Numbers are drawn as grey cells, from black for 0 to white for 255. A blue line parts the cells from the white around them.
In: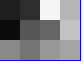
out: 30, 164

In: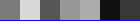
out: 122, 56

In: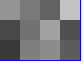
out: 148, 92

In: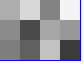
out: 173, 59

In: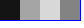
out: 20, 131

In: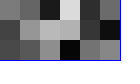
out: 123, 135

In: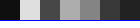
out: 15, 34

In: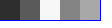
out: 46, 168

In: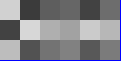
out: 209, 123

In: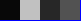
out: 8, 82
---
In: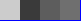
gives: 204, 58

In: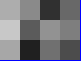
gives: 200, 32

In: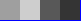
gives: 206, 52

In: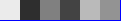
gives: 235, 46

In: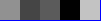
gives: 195, 1

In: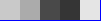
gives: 229, 53
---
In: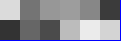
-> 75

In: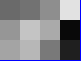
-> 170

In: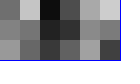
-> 34

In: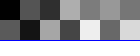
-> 166

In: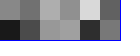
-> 152

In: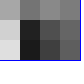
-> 79

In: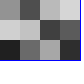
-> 64

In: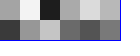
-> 197

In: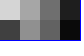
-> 98
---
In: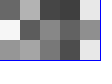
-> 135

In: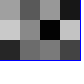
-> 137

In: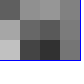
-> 103

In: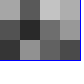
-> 41

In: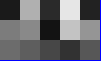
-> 19

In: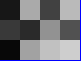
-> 42

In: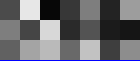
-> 83

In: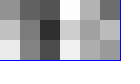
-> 206
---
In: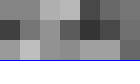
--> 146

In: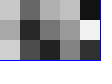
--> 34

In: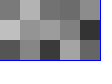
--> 58

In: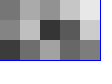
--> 162

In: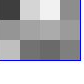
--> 106

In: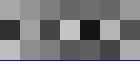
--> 126
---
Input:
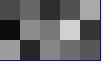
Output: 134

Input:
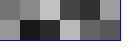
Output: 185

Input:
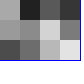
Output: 109

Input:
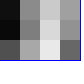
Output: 168

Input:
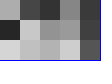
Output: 179

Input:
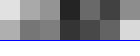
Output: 72
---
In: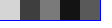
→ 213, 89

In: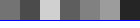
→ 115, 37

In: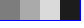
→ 125, 28

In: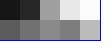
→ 22, 187

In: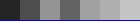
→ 37, 197

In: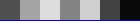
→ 80, 10

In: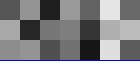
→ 86, 92

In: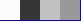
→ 252, 153
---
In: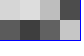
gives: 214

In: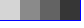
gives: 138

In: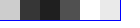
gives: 234

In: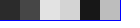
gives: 212

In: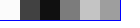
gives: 196

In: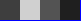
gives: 83

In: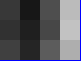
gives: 187
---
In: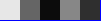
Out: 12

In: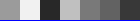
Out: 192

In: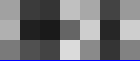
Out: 101

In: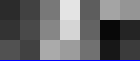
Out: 213

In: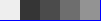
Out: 75

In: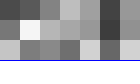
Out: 167

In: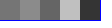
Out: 101

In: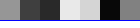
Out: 233

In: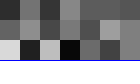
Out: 121

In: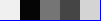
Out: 117
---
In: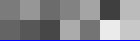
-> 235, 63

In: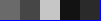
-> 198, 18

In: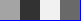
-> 241, 50

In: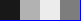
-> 236, 24

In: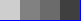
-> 206, 63

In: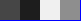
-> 240, 29

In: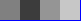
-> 199, 60

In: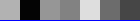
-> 222, 4

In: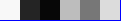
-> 248, 7
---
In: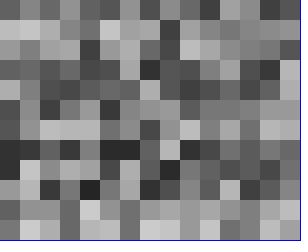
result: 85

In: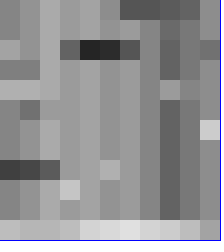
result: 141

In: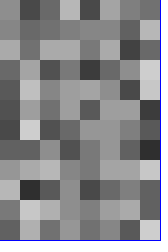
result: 113

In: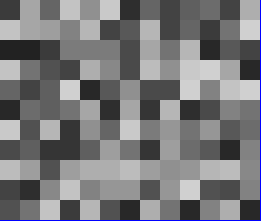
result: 174

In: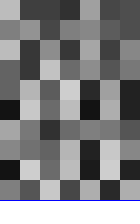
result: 78

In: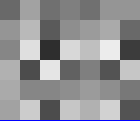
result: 149
